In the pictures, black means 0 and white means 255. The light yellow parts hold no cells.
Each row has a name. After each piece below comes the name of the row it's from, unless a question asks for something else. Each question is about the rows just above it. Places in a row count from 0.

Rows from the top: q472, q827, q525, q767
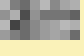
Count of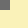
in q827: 0
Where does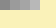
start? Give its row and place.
q525, 3
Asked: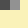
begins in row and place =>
q827, 2
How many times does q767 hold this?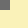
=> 2

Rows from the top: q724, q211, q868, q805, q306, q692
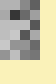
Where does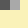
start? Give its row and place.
q805, 2
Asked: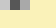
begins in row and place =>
q805, 1
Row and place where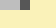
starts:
q868, 1
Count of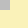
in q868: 3

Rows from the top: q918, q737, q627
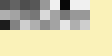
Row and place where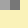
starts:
q737, 5
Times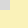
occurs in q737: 1
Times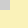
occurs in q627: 2
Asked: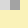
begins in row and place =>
q737, 4
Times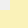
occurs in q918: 3
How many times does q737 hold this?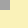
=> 2
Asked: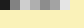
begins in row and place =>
q627, 0

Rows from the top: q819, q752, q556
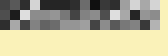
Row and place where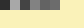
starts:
q556, 0
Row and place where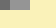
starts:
q556, 5
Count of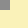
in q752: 4
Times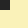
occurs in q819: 3
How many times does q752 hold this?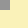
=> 2
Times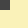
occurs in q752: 1

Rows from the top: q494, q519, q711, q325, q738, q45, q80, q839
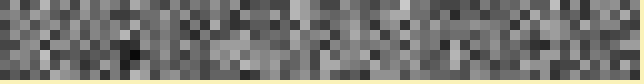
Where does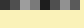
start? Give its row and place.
q80, 8
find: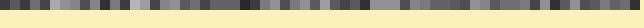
q839
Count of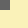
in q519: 11
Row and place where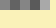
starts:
q711, 9
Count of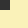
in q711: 7

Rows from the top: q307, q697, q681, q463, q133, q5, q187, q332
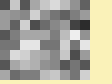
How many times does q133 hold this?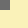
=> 0
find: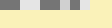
q133
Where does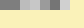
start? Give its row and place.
q332, 2
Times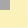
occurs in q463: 3

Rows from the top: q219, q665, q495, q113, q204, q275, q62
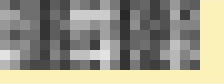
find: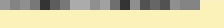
q495
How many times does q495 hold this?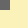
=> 1
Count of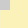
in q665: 4

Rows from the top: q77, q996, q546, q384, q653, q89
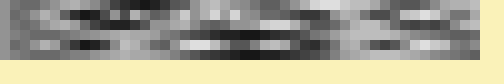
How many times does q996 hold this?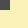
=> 6
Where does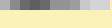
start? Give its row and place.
q546, 18

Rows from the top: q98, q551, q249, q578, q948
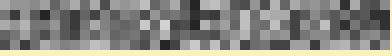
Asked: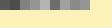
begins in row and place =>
q578, 20
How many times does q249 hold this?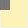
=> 5
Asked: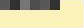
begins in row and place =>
q249, 33
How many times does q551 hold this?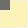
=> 4
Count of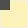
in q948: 3
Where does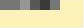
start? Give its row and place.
q249, 3

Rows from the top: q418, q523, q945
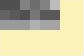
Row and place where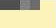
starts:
q418, 0
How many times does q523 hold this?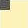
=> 3
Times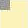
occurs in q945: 3
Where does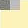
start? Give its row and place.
q418, 4
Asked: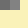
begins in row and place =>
q418, 3
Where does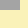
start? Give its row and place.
q945, 4

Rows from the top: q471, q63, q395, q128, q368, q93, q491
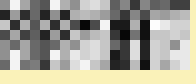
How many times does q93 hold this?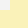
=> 2
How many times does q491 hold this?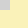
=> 2
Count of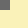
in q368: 4

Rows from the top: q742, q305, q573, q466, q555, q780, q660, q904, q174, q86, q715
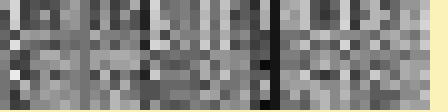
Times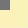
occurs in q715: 5
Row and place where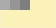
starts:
q174, 5
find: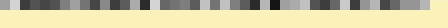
q742

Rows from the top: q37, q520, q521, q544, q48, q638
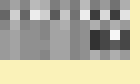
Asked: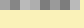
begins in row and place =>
q37, 1
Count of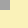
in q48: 3
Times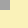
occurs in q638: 3
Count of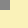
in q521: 5

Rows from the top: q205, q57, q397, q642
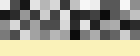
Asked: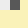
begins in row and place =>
q205, 9
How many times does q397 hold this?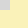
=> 2
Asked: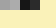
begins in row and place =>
q397, 10
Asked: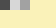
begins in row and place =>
q642, 1

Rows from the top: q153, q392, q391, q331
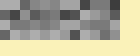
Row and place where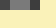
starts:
q153, 8
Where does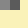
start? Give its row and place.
q392, 10
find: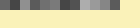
q392
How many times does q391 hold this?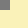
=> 5
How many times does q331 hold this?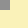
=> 1
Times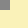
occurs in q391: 3

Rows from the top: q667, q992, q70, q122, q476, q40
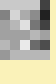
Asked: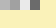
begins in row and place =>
q476, 0
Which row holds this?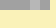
q122
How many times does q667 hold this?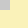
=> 4
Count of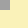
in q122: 4
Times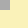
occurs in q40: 0
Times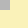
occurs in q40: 4
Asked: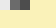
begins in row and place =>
q476, 2

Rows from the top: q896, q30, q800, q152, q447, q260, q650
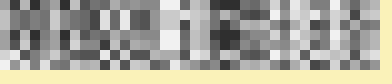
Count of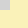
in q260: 4
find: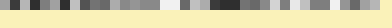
q896
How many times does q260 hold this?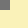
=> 0
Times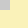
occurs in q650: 2
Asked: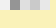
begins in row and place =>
q30, 27
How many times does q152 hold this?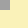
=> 4

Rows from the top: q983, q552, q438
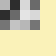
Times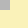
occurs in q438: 1
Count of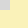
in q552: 1
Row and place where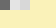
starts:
q552, 1
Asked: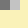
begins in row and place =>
q438, 0

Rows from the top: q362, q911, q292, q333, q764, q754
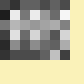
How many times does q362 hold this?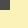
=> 3
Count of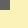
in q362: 3
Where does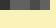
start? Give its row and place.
q362, 1

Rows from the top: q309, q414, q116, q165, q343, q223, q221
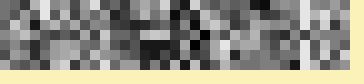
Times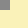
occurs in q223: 4
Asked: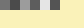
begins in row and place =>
q343, 26
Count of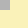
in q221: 4
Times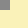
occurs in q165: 5

